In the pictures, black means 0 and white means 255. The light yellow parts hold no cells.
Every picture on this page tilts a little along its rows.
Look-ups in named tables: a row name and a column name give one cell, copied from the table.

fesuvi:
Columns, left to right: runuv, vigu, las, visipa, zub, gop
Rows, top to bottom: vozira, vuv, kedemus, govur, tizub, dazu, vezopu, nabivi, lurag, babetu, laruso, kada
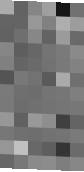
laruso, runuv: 150
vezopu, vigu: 111
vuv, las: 152
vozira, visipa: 159
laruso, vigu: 193
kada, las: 138
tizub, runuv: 128
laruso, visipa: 94
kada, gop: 135
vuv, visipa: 129
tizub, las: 106

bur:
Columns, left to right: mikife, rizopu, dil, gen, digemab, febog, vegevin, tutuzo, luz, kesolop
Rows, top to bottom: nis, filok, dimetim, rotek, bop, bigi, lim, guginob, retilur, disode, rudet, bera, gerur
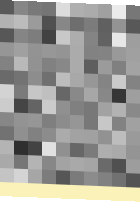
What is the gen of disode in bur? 140
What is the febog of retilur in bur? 150
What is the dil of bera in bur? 180
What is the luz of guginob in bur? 178
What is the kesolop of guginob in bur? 137
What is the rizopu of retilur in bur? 147
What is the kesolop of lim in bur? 159
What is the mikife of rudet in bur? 180
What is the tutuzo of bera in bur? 106
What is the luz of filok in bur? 147
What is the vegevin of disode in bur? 161
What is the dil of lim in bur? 198
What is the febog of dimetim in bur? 173
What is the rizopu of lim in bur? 123
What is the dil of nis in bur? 121
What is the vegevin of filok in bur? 124
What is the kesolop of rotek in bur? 160
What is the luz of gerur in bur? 113
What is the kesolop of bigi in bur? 131
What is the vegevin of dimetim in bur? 132

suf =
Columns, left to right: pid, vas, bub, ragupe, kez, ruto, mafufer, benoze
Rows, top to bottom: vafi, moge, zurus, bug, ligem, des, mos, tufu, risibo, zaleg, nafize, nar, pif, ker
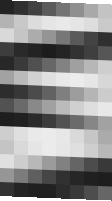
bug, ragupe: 29
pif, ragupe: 70
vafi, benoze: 195
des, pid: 162
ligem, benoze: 206
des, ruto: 236

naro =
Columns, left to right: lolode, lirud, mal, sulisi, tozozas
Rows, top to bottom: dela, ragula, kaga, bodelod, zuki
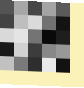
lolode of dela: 84
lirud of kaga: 228
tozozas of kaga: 30
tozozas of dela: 90
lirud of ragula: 190
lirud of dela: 167
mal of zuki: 46
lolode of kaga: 217
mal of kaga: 116
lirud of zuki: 122
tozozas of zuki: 18
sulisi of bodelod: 136
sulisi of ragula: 113
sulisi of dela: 164
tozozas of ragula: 19
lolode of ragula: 67
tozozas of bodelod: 152
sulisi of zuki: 234
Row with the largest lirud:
kaga

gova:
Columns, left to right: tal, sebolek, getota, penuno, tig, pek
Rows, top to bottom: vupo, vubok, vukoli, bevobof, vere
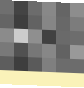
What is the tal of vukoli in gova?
139
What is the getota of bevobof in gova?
119
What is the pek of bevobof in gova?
153
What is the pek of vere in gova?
108
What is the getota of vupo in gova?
108
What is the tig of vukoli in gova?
106
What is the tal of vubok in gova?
101
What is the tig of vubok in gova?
104
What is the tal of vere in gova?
93
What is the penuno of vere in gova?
127
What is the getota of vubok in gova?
98
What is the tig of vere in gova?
108
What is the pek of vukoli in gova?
109
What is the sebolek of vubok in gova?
62
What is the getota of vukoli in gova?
143

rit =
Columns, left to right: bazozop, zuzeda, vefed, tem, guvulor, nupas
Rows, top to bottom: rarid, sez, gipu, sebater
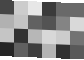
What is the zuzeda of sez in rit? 196
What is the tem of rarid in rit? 59
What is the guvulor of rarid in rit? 105
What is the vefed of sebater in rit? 62
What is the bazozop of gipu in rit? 197
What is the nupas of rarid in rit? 106
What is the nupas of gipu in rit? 115
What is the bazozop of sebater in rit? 37
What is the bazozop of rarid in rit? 70
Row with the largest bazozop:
gipu

